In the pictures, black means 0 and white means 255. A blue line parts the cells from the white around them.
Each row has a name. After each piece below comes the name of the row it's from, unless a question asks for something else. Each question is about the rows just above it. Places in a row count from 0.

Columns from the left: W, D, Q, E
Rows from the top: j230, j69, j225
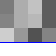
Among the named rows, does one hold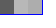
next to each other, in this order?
no
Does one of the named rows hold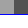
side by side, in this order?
no
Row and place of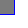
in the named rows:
j230, 0
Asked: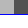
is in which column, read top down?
Q
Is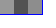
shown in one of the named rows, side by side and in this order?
no
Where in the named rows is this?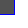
j225, 2

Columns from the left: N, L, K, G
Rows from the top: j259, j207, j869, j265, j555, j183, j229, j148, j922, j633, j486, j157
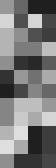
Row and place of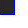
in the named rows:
j555, 2
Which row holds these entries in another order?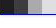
j486
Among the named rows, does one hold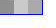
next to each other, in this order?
no
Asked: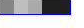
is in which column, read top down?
K
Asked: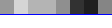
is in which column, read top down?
N
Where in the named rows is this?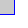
j922, 1
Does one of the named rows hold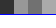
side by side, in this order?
yes

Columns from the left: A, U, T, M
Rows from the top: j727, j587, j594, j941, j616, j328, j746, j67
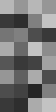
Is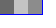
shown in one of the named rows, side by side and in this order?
yes
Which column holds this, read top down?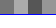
A
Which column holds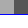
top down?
A

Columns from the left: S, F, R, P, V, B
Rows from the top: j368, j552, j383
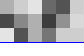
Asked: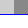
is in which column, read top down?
F
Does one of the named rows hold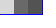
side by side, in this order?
no
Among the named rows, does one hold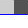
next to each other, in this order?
no
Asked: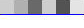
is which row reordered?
j368
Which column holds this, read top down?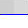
B

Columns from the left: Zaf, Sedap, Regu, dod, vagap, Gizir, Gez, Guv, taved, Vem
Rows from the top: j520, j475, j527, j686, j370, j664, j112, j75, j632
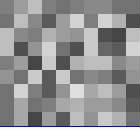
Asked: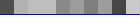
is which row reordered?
j370
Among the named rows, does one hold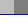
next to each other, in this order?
yes
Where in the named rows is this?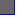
j686, 7

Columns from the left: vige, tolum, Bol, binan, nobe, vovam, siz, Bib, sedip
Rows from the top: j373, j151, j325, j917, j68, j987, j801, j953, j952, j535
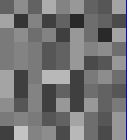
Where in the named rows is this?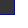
j151, 1
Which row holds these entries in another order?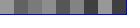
j953

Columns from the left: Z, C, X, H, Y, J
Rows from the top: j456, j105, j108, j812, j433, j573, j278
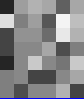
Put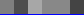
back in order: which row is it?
j812
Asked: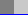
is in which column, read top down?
J
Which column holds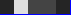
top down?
Z
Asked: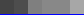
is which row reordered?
j812

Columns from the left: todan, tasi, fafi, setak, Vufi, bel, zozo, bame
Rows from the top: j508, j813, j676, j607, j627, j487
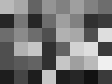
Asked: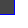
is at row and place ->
j487, 1
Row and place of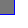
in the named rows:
j813, 1
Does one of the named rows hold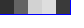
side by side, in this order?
yes

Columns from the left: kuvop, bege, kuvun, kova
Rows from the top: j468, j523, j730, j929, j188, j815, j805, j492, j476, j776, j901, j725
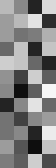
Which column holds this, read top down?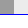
kova
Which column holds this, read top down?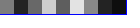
kuvun
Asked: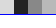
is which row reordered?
j468
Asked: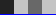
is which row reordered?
j929
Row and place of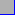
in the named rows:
j730, 3
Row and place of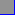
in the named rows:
j815, 0

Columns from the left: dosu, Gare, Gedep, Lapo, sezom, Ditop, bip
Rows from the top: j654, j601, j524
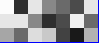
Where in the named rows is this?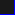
j524, 5
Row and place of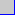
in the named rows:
j524, 3
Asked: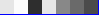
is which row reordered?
j654
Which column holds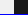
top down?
Ditop

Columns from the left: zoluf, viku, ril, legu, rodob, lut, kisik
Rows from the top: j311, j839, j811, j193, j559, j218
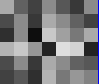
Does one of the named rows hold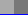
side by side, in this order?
no
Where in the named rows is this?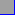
j811, 4
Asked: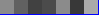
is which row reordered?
j839
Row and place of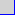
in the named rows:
j193, 5
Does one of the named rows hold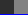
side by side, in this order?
no

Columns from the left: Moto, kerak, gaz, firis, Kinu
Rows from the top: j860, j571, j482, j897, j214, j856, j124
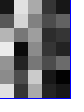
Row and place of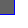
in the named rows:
j571, 4
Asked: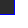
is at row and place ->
j482, 3
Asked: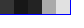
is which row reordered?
j124

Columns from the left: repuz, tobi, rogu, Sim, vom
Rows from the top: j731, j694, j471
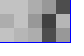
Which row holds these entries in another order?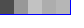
j471
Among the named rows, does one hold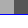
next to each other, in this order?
no
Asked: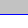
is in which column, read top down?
tobi
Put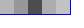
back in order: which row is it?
j471

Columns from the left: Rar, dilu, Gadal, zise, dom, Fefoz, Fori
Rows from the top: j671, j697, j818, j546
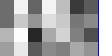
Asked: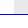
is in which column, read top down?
dilu
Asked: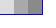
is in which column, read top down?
zise

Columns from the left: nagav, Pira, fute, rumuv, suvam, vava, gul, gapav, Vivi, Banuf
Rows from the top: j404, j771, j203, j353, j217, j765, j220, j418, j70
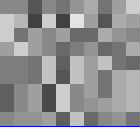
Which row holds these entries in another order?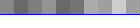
j353
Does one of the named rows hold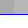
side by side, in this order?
yes
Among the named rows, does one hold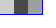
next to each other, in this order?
no
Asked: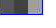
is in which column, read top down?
fute
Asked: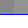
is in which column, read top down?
Pira
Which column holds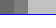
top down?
vava

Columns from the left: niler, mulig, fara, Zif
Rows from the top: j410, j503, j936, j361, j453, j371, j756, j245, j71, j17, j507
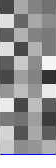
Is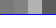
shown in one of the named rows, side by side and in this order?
no
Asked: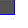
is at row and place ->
j17, 1
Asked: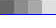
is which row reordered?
j503
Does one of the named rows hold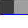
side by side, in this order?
no

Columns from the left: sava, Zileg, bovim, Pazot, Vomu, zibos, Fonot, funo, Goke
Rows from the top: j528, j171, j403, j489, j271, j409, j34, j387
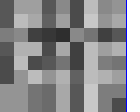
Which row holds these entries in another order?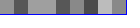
j528
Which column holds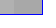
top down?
Vomu
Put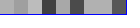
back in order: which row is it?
j489

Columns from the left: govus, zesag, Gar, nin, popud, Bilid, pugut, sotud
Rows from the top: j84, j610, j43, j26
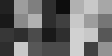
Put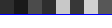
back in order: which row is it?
j43
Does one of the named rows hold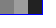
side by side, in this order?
no
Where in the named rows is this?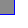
j610, 1
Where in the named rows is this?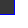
j43, 0
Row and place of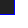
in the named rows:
j84, 0
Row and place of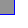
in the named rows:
j26, 7

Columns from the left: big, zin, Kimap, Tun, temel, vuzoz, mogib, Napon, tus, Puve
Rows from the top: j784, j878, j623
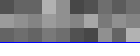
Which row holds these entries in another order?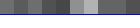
j784
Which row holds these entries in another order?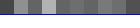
j623
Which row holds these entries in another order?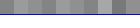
j878
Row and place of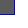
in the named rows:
j784, 8

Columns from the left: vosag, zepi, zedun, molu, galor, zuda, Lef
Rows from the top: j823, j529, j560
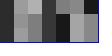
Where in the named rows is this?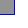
j529, 1
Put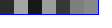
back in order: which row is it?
j560
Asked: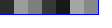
j560
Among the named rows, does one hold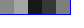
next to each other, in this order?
no
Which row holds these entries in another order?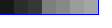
j560

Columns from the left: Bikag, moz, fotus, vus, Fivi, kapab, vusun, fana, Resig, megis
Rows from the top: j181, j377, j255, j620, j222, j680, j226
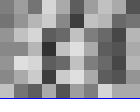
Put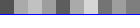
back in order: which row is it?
j181
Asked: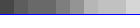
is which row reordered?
j255
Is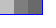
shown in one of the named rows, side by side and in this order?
yes
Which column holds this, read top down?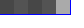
Resig
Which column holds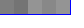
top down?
Bikag

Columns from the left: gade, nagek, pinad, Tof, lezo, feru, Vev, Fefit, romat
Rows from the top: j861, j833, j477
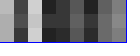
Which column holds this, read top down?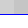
pinad
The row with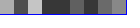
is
j833
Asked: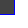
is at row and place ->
j861, 1

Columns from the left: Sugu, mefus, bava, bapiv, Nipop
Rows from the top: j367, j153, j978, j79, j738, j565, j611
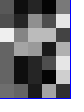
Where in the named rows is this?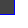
j978, 4
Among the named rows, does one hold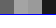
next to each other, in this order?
yes
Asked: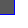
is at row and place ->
j367, 0
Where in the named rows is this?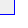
j978, 0
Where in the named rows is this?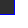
j611, 4

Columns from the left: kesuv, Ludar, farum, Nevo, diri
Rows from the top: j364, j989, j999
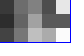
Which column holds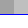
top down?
farum
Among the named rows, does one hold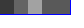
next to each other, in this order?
no
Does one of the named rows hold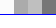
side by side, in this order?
no
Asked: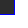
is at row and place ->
j989, 0
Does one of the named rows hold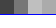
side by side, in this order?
yes
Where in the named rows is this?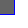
j989, 1

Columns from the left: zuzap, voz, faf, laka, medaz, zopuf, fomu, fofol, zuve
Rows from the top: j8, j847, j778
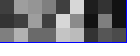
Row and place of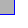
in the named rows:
j778, 1
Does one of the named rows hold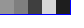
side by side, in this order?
yes
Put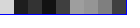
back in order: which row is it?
j8
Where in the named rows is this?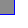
j847, 5
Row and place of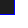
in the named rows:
j8, 6
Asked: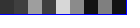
j847

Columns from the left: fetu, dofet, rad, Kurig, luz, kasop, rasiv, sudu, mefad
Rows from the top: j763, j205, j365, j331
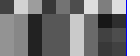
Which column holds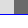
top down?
rasiv
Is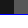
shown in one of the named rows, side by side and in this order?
no

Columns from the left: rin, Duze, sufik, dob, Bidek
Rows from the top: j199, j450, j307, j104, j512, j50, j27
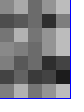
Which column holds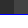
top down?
dob
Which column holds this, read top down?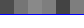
rin
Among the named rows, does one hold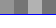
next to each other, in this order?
no
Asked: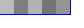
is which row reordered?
j27
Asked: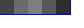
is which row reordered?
j512

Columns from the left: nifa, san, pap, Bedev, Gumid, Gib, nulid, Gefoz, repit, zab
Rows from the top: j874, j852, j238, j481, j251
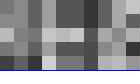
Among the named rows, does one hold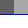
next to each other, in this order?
yes
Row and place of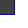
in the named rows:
j251, 0
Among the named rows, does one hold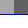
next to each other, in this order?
yes
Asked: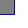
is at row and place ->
j238, 1

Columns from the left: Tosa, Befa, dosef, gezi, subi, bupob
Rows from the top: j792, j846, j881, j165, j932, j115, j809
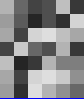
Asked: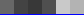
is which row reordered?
j165
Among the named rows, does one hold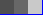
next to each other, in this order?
no
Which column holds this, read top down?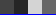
dosef
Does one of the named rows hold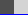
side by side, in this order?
no
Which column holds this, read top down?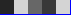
dosef

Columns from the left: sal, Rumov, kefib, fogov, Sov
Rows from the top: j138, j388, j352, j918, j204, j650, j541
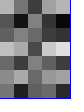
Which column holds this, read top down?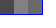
kefib
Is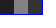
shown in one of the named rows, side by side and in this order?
no
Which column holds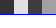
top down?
Sov
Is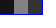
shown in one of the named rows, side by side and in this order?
yes
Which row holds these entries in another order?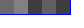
j204
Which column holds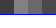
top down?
kefib
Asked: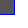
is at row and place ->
j388, 0

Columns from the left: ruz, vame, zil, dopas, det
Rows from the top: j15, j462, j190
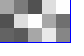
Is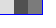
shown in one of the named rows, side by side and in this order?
no
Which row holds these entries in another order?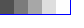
j15
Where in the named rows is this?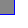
j190, 4
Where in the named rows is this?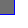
j462, 4
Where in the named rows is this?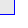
j190, 3
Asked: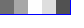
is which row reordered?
j462

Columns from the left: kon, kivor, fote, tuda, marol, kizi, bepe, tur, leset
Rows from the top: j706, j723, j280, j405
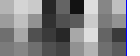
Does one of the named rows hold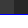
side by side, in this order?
yes
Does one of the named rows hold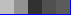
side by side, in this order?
yes

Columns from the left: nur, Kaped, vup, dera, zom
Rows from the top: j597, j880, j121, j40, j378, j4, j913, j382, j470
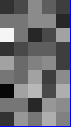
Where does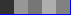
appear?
j470
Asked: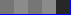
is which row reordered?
j880
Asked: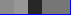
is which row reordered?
j382
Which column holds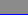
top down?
vup
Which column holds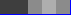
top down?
zom
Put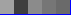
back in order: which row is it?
j4
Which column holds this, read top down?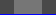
Kaped

